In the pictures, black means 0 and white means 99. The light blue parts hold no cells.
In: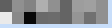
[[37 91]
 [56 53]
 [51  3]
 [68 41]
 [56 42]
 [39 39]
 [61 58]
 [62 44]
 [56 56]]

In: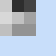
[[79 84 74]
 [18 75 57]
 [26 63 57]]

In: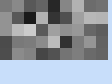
[[47 57 57 29 30]
 [53 34 73 47 54]
 [34 10 79 48 51]
 [39 69 35 54 27]
 [15 20 62 73 32]
 [52 31 56 19 45]
 [69 62 59 48 49]
 [42 71 40 58 41]
 [44 70 36 38 39]]

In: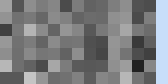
[[63 57 25 59 55 71 34]
 [33 44 47 44 43 43 34]
 [55 47 70 48 53 38 76]
 [48 40 54 39 46 29 58]
 [52 54 39 54 47 65 42]
 [29 50 58 45 38 48 44]
 [48 39 52 46 55 35 50]
 [38 42 34 31 32 34 36]
 [40 41 47 29 27 35 52]
 [49 56 53 58 57 56 49]
 [55 58 65 53 45 61 71]
 [32 29 47 22 30 13 45]
 [30 49 42 37 25 52 35]]

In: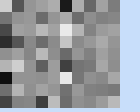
[[80 45 28 17 56 70  6 43 26]
 [33 57 62 33 62 80 57 70 51]
 [58 59 60 53 52 57 57 56 52]
 [62 42 72 42 72 37 56 63 24]
 [67 58 63 54 55 61 61 58 73]
 [10 66 91 76 41 25 90 44 42]
 [67 42 70 54 58 45 46 59 56]
 [40 55 51 59 50 47 56 50 53]
 [63 50 60 66 62 65 53 49 60]
 [48 52 63 58 56 55 65 47 72]]

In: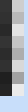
[[20 19 16 20 17 19 12 14]
 [80 72 88 76 67 84 63 91]]

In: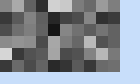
[[52 22 30 54 83 22]
 [66 35 43 57 22 41]
 [38 51 49 55 32 29]
 [18 37 38 29 35 39]
 [81 15  8 65 64 16]
 [78 26 52 48 29 20]
 [48 30 44 40 32 35]
 [41 52 36 72 51 22]
 [60 19 45 32 71 41]
 [49 23 38 38 47 43]]

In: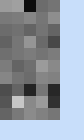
[[60 47 42 38 43 48 52 30 33 39]
 [62 48 44 46 46 39 45 39 77 47]
 [ 5 52 39 58 48 43 42 14 53 54]
 [42 46 45 41 45 60 52 46 60 50]
 [45 55 39 28 48 53 50 15 19 46]]

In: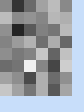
[[53 73 56 51 55 42 63 77]
 [20 54 14 60 47 45 55 63]
 [41 57 35 69 51 93 29 46]
 [63 52 50 43 77 52 68 68]
 [73 71 46 67 39 27 42 34]
 [53 68 72 40 75 80 56 64]]
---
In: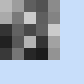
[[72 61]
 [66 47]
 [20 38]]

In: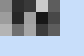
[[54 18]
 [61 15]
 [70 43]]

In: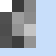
[[99 23]
 [31 61]
 [30 57]]

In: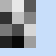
[[69 90]
 [19 75]
 [47 29]]

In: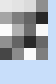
[[90 88]
 [64 49]
 [98 69]]

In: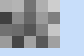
[[68 70]
 [25 54]
 [44 42]]
